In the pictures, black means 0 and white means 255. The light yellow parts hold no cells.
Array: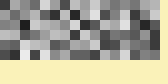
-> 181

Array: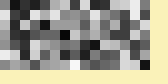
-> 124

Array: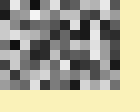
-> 85

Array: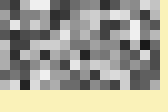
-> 195

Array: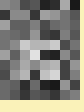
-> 25

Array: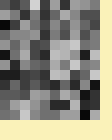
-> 123

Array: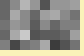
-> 159

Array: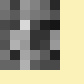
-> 40

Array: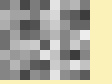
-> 124
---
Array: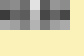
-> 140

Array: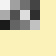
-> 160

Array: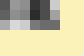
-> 152

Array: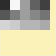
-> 246

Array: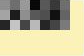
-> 110

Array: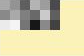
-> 147

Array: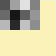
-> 161

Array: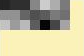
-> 47

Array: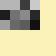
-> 182
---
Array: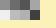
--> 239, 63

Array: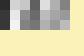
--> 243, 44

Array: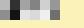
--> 239, 19

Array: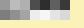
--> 246, 46

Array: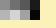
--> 212, 6

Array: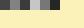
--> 198, 38
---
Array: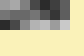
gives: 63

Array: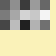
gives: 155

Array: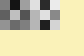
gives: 43

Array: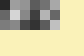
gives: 114

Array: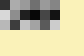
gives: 154

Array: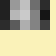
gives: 110

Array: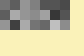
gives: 84

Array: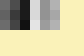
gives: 147

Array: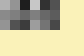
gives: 50

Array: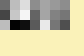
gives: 153
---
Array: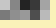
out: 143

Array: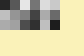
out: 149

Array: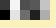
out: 227

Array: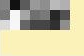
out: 246

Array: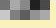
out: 127

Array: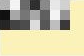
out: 167

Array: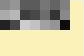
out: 183
